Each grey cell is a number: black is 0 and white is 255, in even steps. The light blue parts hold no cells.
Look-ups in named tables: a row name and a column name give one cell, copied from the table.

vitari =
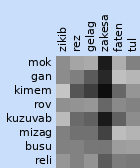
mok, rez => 165
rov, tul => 130
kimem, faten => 103
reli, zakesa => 91
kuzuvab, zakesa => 25
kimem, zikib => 197
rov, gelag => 151
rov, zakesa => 103
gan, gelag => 91
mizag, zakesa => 66
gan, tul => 182
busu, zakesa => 118
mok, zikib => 141
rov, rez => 147
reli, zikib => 150
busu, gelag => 119
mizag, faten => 189
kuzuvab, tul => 141
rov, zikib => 144

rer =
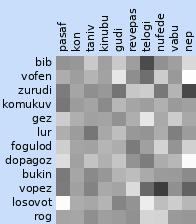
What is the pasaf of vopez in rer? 124
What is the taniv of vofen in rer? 180
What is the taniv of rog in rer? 143
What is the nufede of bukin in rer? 155
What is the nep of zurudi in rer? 72
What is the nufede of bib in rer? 145
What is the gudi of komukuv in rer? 183
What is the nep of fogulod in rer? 208
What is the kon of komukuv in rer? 156
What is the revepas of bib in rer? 158
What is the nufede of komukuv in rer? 176
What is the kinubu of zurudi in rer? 152
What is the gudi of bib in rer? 201
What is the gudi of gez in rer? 146
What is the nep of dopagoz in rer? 250
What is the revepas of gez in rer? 174
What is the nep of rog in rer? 151
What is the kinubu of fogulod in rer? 181
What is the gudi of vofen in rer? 230
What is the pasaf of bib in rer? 147

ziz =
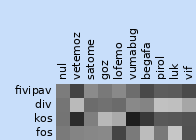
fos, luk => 198
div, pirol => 193
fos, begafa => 188
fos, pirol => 121
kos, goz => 184
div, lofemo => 107
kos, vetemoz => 44
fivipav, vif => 74
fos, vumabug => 122
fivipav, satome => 139
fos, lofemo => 68

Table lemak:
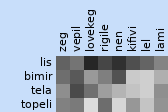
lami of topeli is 147
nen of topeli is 214
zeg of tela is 142
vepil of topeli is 122
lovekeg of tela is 112
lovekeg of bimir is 153
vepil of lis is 116
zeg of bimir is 110
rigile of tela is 158
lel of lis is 100
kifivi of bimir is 202
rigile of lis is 70
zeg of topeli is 129

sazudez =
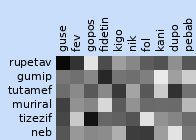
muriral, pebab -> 184
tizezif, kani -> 146
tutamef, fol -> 88
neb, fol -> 58
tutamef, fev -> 138
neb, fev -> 152
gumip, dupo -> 159
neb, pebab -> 120
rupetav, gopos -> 227
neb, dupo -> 227
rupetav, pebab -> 86
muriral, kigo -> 90
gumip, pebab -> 205
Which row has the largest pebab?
gumip

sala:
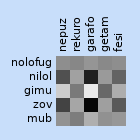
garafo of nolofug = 149
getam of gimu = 104
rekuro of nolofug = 135
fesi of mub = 151
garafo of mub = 175
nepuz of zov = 67
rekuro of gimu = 122
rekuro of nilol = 161
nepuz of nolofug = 142
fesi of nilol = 99
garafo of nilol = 32
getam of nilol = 154
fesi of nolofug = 142
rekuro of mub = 125
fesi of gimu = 173
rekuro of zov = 166
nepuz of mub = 146
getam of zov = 159
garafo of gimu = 233
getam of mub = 145
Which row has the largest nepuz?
gimu

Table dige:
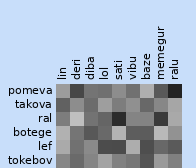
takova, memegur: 135
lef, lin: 170
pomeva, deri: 71
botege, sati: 179
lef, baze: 78
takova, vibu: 144
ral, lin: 125
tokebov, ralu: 128
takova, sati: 125
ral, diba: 115
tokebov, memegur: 154
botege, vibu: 93
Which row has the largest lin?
botege

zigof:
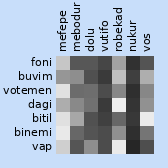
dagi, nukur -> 52
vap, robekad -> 234
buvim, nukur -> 63
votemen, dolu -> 110
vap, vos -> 78
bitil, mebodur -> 167
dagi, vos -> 145
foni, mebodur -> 87
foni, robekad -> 162
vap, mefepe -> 207
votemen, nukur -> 47
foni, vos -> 84
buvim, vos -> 174
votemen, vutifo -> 76
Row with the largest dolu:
vap

